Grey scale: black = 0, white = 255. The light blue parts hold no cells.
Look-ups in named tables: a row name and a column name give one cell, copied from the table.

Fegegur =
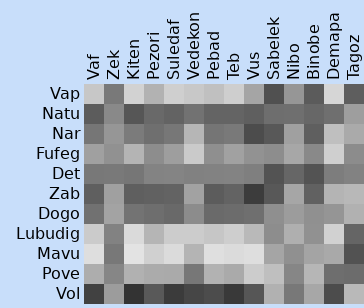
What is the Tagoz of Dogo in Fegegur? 177
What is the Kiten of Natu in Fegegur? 86
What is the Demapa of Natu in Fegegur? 111
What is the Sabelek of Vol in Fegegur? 177
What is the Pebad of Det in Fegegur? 130
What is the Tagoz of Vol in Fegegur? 185
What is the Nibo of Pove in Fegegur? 134
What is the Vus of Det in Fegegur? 127
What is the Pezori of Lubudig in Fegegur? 181
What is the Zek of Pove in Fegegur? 134
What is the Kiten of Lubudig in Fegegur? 218
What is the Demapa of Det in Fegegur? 125
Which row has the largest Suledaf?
Mavu

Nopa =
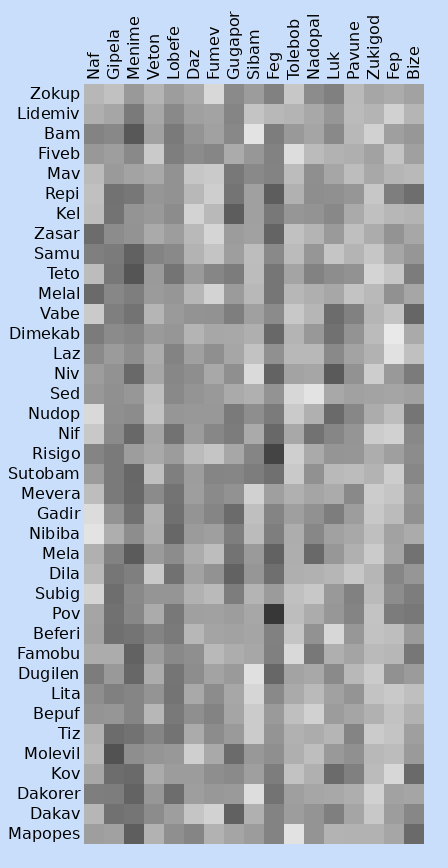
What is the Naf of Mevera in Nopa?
189
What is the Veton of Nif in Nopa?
165
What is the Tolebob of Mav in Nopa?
188
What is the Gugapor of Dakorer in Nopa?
154
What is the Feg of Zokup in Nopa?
129
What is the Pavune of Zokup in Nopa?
186
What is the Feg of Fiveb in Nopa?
130
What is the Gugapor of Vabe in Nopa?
126
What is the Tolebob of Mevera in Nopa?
176
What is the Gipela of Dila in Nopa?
118
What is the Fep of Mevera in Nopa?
197
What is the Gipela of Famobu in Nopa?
172
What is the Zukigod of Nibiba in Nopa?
191
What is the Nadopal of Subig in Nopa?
200
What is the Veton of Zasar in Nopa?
170
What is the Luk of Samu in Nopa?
197
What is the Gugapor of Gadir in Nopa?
107
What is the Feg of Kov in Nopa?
125
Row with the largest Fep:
Dimekab

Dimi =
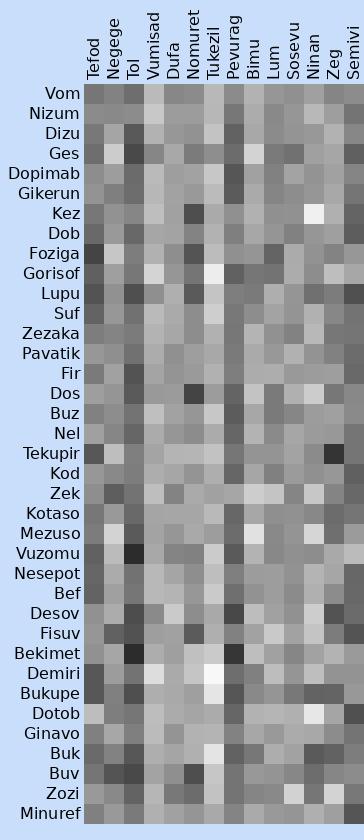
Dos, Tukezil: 156
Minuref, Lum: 153
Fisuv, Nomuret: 91
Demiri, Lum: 189
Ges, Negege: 204
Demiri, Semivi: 147
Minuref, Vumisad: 176
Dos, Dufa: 155
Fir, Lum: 173
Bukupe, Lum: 149
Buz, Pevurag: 92
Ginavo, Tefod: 128
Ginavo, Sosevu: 171
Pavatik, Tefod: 151
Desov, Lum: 161
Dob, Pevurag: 127
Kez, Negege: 146
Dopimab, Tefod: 141
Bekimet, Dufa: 159
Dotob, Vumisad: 189
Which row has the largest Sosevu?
Zozi

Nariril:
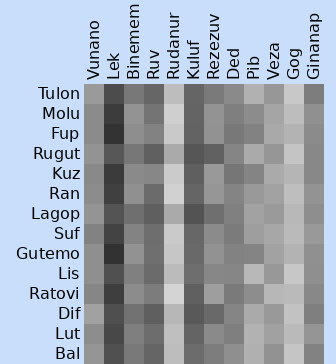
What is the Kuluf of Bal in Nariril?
108
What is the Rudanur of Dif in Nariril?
183
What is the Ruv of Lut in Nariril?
109
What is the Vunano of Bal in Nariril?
149
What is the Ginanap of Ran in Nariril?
147
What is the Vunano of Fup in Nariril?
139
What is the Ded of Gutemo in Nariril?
130
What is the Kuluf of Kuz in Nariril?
95
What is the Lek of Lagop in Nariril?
84
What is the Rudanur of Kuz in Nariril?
203
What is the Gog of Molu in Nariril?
189

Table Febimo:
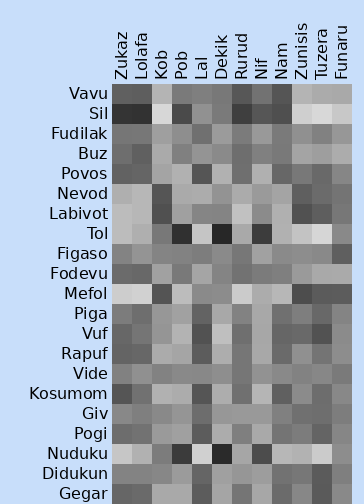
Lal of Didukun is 101
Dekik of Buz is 138
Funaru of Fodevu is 170
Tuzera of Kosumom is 109
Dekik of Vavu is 120
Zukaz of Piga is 124
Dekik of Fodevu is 132
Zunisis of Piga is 126
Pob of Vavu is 122
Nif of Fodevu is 123
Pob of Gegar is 169
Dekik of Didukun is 160
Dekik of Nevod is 147
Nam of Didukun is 114
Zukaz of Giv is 136
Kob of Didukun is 135
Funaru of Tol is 137

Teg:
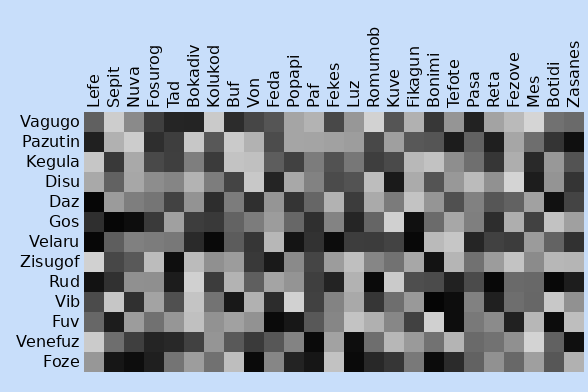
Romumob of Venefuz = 110
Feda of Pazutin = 76
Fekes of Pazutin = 161
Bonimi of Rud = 75
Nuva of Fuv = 156
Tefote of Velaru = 198
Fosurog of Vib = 163
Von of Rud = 95
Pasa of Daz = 129
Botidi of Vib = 200
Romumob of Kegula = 62
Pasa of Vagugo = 34
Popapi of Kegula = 65
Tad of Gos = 160
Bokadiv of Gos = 61
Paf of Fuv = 88
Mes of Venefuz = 211
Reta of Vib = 32
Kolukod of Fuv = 146

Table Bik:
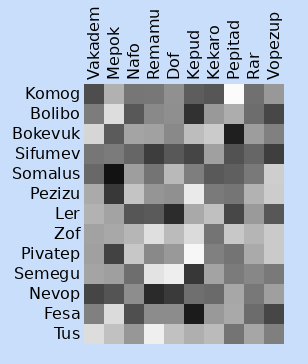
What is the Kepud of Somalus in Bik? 126
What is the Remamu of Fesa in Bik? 140
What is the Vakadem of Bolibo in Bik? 124
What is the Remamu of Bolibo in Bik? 137
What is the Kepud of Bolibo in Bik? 49
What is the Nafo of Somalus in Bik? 158
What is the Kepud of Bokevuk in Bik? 189
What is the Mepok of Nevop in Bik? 84
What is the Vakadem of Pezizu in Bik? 170
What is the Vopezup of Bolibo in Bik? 71
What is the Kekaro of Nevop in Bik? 106
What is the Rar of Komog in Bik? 112
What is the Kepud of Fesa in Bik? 27
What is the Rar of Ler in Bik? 154
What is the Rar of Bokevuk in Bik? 157
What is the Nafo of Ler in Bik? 86
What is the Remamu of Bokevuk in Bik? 161
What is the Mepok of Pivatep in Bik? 66

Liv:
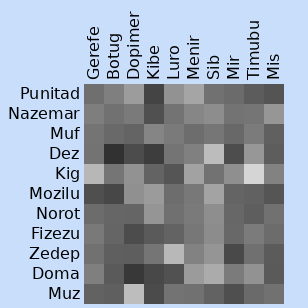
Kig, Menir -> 162
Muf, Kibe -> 133
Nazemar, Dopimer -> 122
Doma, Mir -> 123
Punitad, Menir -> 165
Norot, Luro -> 112
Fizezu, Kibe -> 90
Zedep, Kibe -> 117
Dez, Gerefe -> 115

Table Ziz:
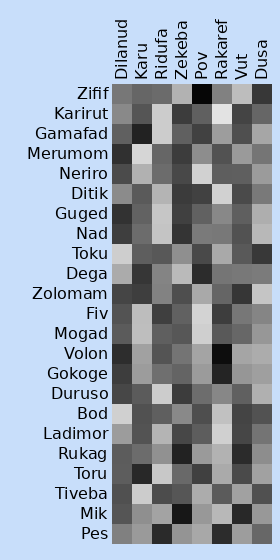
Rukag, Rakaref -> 178
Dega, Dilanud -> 171
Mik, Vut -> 40
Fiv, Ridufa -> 63
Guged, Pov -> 97
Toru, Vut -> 74
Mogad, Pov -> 207
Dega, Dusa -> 123
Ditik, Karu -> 90
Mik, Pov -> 152
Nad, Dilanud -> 62
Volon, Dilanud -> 45
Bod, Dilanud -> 208
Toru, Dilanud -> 93
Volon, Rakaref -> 13
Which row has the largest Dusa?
Zolomam

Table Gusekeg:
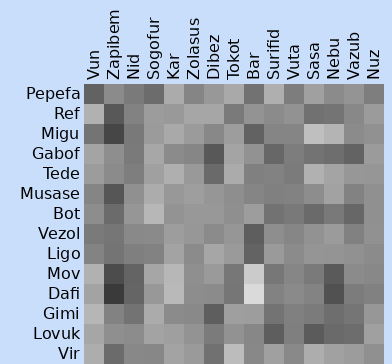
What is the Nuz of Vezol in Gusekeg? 145
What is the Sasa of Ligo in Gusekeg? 149
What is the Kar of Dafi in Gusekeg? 185
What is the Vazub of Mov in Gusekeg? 139
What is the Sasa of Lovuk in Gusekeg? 91
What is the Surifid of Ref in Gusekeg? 139
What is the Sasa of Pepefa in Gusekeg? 160
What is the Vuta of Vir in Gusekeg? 137
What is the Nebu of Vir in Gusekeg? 161
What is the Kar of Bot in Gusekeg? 147
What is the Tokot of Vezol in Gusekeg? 150
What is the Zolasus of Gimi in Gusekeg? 137
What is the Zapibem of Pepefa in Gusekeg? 139
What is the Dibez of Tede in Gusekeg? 106
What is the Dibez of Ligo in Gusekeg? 166
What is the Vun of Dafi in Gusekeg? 163
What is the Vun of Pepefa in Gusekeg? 98
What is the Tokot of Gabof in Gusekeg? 164
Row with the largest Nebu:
Migu

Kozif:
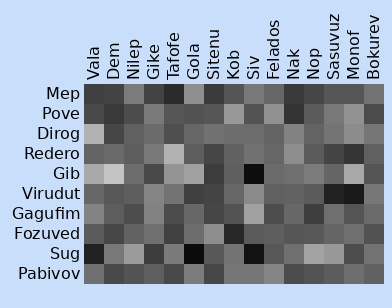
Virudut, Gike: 133
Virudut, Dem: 87
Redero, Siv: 113
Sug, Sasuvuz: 152
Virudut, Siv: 138
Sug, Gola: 11
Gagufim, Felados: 77
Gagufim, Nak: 103
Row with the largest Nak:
Redero

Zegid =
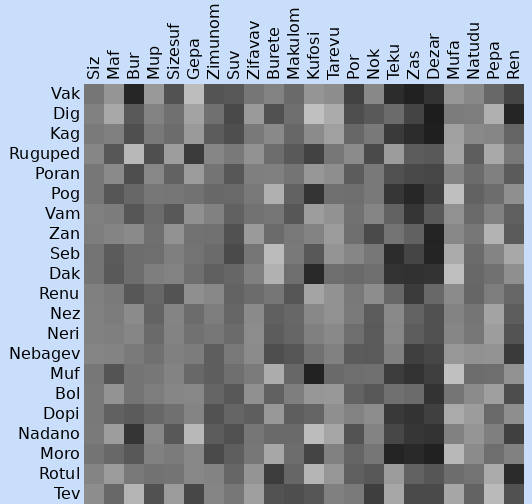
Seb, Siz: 115
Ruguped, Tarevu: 119
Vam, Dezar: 89
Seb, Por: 134
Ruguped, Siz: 134
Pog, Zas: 39
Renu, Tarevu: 146
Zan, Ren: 90
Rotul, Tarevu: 150
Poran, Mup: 135
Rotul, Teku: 155
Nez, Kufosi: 136
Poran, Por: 92
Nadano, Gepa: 184
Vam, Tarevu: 146
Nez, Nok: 92
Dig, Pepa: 175
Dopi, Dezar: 64

